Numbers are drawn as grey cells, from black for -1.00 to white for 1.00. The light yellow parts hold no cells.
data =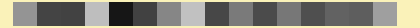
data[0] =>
0.16
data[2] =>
-0.48
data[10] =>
-0.41
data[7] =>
0.51
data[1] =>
-0.47
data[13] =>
-0.23

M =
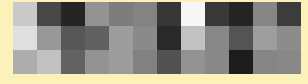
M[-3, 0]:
0.58
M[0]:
[0.58, -0.44, -0.71, 0.15, -0.02, 0.03, -0.57, 0.93, -0.56, -0.72, 0.04, -0.53]
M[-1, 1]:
0.51
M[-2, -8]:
0.23
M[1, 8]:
0.06
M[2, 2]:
-0.23
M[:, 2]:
[-0.71, -0.32, -0.23]
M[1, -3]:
-0.34

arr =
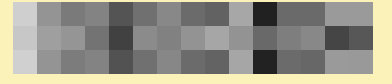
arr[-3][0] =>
0.62
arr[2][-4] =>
-0.16
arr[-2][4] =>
-0.49
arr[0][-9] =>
0.07
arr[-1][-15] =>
0.63
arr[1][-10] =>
0.09
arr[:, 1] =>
[0.16, 0.25, 0.16]
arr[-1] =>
[0.63, 0.16, -0.03, 0.03, -0.36, -0.12, 0.06, -0.16, -0.22, 0.30, -0.73, -0.16, -0.19, 0.21, 0.20]
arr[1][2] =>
0.17
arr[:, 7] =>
[-0.16, 0.15, -0.16]
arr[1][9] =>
0.15
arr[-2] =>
[0.56, 0.25, 0.17, -0.10, -0.49, 0.09, 0.01, 0.15, 0.30, 0.15, -0.18, -0.01, 0.07, -0.46, -0.32]

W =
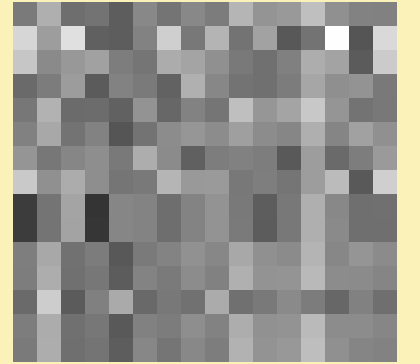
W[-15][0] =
-0.04
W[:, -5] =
[0.20, -0.31, 0.00, -0.03, 0.29, 0.05, -0.30, -0.08, -0.06, -0.06, 0.09, 0.16, 0.08, 0.15, 0.19]
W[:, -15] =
[0.37, 0.23, 0.08, -0.03, 0.40, 0.32, -0.07, 0.13, -0.09, -0.09, 0.32, 0.36, 0.61, 0.35, 0.36]
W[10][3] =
-0.03
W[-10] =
[0.01, 0.32, -0.10, 0.02, -0.33, -0.10, 0.10, 0.18, 0.10, 0.25, 0.10, 0.05, 0.37, 0.04, 0.26, 0.13]
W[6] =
[0.17, -0.07, 0.05, 0.11, -0.05, 0.36, 0.09, -0.25, -0.02, 0.01, -0.02, -0.30, 0.23, -0.17, -0.02, 0.21]
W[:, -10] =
[-0.09, 0.62, 0.35, -0.23, -0.19, 0.10, 0.09, 0.42, -0.14, -0.14, 0.03, -0.04, -0.06, -0.03, -0.08]
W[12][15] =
-0.13
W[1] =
[0.68, 0.23, 0.76, -0.25, -0.27, 0.02, 0.62, -0.06, 0.41, -0.10, 0.27, -0.31, -0.10, 0.99, -0.33, 0.70]
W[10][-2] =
0.17
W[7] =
[0.58, 0.13, 0.35, 0.11, -0.08, -0.05, 0.42, 0.20, 0.21, -0.06, -0.01, -0.08, 0.23, 0.47, -0.30, 0.62]
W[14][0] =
-0.04
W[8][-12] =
0.05
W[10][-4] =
0.41
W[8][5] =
0.03
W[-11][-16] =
-0.07
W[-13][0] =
0.55
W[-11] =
[-0.07, 0.40, -0.16, -0.15, -0.24, 0.15, -0.19, 0.02, -0.08, 0.50, 0.18, 0.29, 0.57, 0.17, -0.10, -0.06]
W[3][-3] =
0.12
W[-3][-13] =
0.00
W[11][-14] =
-0.12
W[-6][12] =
0.37
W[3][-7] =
-0.10
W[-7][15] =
-0.12
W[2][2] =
0.19
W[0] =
[-0.04, 0.37, -0.14, -0.10, -0.27, 0.07, -0.09, 0.07, -0.03, 0.42, 0.16, 0.20, 0.50, 0.13, 0.02, 0.01]
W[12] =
[-0.17, 0.61, -0.29, 0.00, 0.33, -0.18, -0.06, -0.11, 0.34, -0.12, -0.05, 0.08, -0.03, -0.19, 0.01, -0.13]
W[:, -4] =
[0.50, -0.10, 0.36, 0.30, 0.57, 0.37, 0.23, 0.23, 0.37, 0.37, 0.41, 0.45, -0.03, 0.46, 0.49]
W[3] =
[-0.17, -0.03, 0.22, -0.29, 0.02, -0.04, -0.23, 0.38, 0.06, -0.10, -0.12, -0.03, 0.30, 0.12, 0.15, -0.05]

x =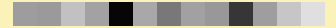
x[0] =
0.23
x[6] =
-0.06
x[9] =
-0.58
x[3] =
0.27

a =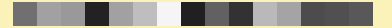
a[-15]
-0.12
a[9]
-0.61
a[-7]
-0.24
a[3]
-0.73

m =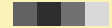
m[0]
-0.23
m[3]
0.70

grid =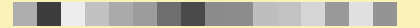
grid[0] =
0.36
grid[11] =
0.52
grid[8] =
0.09
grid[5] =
0.22
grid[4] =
0.33
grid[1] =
-0.53

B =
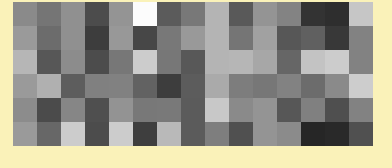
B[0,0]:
0.08
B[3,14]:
0.61
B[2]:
[0.43, -0.32, 0.10, -0.40, -0.07, 0.60, -0.07, -0.31, 0.41, 0.43, 0.31, -0.20, 0.53, 0.60, 0.02]
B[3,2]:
-0.27
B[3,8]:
0.33
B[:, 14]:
[0.55, 0.02, 0.02, 0.61, 0.02, -0.37]
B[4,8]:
0.57
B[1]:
[0.21, -0.15, 0.13, -0.52, 0.19, -0.44, -0.06, 0.20, 0.41, -0.08, 0.26, -0.32, -0.25, -0.56, 0.02]
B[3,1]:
0.38
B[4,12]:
0.00
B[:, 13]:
[-0.64, -0.56, 0.60, 0.08, -0.38, -0.68]
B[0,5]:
0.98
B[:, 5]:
[0.98, -0.44, 0.60, -0.23, -0.06, -0.51]
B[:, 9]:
[-0.30, -0.08, 0.43, -0.02, 0.08, -0.37]
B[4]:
[0.10, -0.41, 0.05, -0.38, 0.15, -0.06, -0.05, -0.29, 0.57, 0.08, 0.16, -0.32, 0.00, -0.38, 0.02]
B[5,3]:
-0.40
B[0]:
[0.08, -0.08, 0.13, -0.40, 0.16, 0.98, -0.29, -0.06, 0.41, -0.30, 0.16, 0.03, -0.60, -0.64, 0.55]
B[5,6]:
0.45
